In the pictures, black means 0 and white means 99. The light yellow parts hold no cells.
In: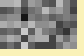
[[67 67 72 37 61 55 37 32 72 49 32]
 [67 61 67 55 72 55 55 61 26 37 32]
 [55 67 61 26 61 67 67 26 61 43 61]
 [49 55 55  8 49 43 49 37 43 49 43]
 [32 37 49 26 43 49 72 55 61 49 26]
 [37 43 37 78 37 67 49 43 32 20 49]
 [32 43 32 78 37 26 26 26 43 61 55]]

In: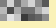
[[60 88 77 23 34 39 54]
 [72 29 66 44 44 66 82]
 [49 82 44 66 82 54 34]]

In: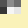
[[21 95 89]
 [32 54 42]]

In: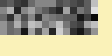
[[57 41 68 41 74 68 46 57 74 46 30 24 63 74]
 [41 19 57 30 52 19 52 46 41 36 36  9 24  3]
 [57 41 46  9 63 30 63 14 80 57 19  9 30 57]
 [30 36 24 19 41 52 52 52 30 36 30 24 36 74]
 [52 68 14 52 63 46 36 24 14 63 19 46 36 86]]

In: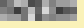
[[39 50 73 67 29 34 67 50 61 61 67]
 [67 61 61 45 83 34 55 50 55 55 61]
 [50 45 24 45 73 39 83 55 24 34 39]]

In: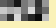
[[53 19 84 30 14  3 73]
 [78 68 73 47 84 24 41]
 [36 30  9 47 58 19 58]]

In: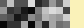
[[37 75 31 31 85 15 26 59 37 80]
 [59 20 26  9  3 48 75 85 80 26]
 [ 3 20 20 64  3 54 15 64 43 48]
 [37 31  9 15 54 43 70 64 59 80]]

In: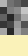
[[64 15 64 49]
 [21 27 59 32]
 [21 49 54 76]
 [38 15 44 64]
 [70 44 38 27]]
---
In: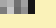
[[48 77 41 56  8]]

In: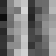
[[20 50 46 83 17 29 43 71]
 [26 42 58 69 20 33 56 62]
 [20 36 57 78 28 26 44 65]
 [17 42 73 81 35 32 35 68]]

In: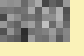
[[45 47 43 45 65 38 66 48 68 31]
 [59 45 38 55 62 45 75 41 61 41]
 [45 39 35 19 60 45 43 56 35 51]]

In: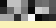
[[18 42 70 45  3 81 74 33]]

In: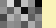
[[58 38 68  5 43 30]
 [42 56 53 34 67 47]]

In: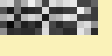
[[32 10 44 12 16 19 85 19 17 23 25 94 64 23]
 [26  3 36 12 20 11 80 27 15 25 25 79 85 56]]

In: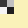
[[95 12]]

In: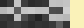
[[71 76 36 76 78 75 75 30 29 80]
 [18 22 24 20 17 20 19 22 37 20]]

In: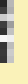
[[25 68]
 [24 61]
 [96 93]
 [22 79]]
